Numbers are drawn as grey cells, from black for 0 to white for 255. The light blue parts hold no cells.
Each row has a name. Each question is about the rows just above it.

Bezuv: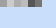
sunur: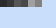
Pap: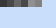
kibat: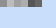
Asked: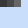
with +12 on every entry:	[ 68  84 114]
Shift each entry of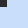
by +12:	[55]

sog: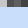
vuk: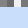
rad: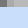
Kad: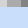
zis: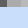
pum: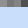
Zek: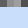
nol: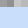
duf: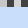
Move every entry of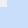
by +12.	[252]
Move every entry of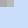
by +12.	[183 197]
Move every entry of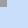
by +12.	[170]

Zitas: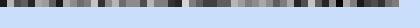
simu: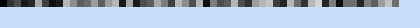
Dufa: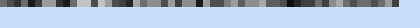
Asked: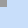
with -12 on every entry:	[144]
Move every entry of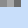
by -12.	[128 156  97]

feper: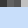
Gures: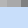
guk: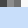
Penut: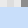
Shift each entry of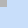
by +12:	[193]
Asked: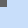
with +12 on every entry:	[111]
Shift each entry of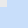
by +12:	[246]
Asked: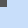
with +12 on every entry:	[98]
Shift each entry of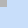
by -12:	[169]

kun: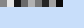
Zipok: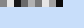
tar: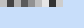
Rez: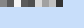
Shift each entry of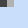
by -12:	[ 55 165]
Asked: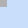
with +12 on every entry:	[189]
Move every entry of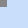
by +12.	[146]

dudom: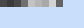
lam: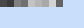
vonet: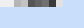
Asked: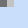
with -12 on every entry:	[100 183]
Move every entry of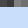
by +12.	[ 84  70 140 124]
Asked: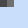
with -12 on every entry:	[ 60 100]

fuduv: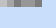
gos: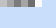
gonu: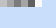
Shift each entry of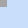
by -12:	[153]
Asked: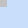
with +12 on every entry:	[205]
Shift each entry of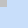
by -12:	[181]
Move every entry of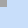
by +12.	[177]
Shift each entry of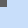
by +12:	[108]

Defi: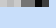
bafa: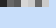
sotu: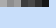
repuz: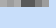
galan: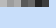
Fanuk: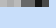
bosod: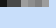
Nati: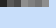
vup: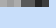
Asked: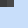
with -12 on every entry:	[49 61]
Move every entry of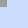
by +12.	[169]
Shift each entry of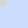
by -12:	[202]
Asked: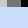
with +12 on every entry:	[214 128 128  19]

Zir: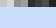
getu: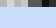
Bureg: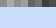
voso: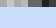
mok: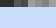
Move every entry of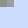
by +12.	[154 170]
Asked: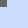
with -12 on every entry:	[90]
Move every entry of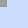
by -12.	[146]
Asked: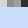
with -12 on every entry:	[202 130 146  34]
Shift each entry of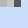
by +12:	[196 210  99]

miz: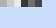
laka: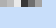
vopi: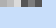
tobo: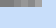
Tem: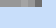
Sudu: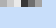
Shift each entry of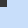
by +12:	[67]
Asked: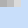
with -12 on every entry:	[164 178 206]

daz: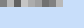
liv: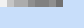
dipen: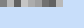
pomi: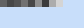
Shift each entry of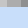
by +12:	[209 184 184 155]
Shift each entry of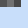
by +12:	[ 95 125  83]
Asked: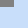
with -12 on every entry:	[117 117]
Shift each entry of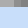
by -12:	[160 160 131 117]
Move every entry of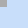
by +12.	[184]
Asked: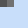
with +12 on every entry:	[ 95 125]

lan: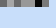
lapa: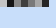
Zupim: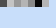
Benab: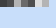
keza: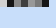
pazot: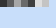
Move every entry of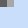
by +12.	[106 179]
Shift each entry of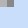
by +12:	[192 148]
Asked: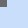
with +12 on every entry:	[118]
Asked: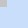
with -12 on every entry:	[184]
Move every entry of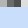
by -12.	[168  94  66 210]
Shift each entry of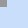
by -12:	[140]
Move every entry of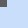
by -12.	[82]

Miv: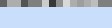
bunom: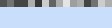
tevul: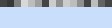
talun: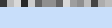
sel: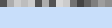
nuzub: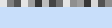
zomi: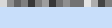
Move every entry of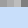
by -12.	[146 161 177 115]
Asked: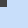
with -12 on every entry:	[56]
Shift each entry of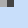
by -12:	[161  56]
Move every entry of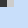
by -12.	[ 43 192]
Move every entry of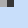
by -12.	[161  43]
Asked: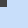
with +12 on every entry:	[80]
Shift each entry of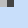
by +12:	[201  80]

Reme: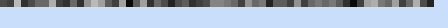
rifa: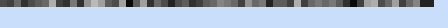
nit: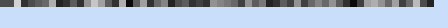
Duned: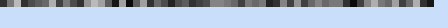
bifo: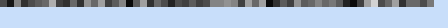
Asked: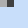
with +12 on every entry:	[186  76]
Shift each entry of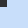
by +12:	[61]
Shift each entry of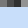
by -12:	[108  64  37 134]
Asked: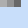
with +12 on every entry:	[186 158 116]
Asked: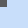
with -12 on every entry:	[80]

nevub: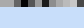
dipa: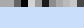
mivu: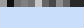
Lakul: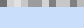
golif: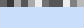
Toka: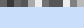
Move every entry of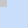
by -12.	[187]
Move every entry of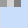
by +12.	[168 223 140]

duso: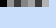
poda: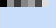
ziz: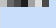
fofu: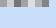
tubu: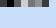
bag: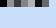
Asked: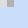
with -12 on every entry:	[210 166]
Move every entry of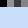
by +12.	[ 13 158  72 144]
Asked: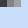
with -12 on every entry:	[ 48 120 150]

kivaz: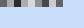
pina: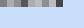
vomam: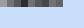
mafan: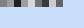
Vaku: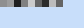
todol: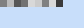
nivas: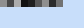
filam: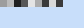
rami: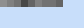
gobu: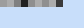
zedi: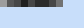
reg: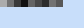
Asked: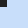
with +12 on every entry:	[44]
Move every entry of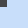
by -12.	[59]
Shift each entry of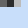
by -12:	[ 88  32 176]
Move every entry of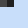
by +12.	[83 44]
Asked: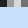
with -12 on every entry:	[ 20 145 204 102]

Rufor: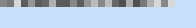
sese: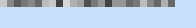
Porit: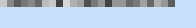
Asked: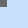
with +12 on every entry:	[116]
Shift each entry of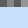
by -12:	[ 80 123  80 138]

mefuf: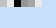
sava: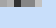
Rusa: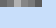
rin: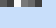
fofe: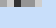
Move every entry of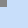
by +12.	[146]
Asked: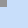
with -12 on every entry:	[137]
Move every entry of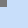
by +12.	[133]
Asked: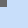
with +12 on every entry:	[117]
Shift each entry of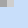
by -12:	[153 194]
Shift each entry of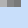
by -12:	[166 122 109]

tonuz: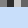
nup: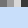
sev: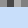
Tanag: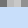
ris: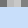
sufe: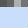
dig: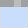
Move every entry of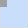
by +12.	[172]
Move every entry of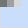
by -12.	[103 148 204]
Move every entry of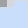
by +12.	[172 228]
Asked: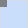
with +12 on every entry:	[141]
